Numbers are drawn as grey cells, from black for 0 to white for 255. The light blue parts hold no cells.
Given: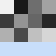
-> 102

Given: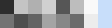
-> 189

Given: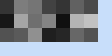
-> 180

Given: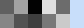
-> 223

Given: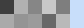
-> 200

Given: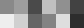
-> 144

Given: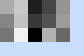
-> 82

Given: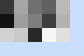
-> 62
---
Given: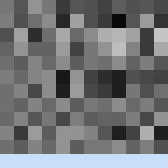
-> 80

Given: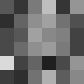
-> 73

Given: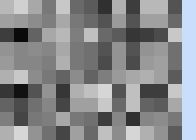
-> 61

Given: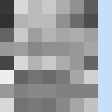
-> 100

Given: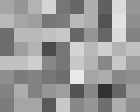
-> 110

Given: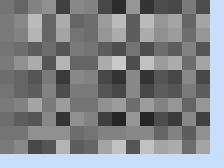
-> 122
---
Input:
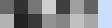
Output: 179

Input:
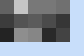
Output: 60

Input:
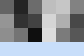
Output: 149

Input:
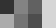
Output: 172

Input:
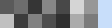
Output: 192

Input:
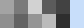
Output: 143

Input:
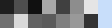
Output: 112

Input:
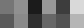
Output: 90

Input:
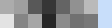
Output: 227

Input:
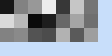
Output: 218
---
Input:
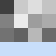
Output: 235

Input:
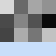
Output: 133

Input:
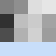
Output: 190

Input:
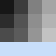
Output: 83

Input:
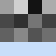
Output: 48

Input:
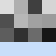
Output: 183

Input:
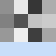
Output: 83

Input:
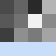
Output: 114

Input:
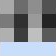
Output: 48

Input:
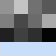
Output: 72
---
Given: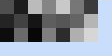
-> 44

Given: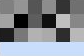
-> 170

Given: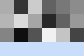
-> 241

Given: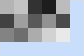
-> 172

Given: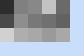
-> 168

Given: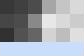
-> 211
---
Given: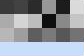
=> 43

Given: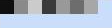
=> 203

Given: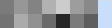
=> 131

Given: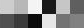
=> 244

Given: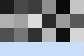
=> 61

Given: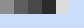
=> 72

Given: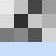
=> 69

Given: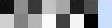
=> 56
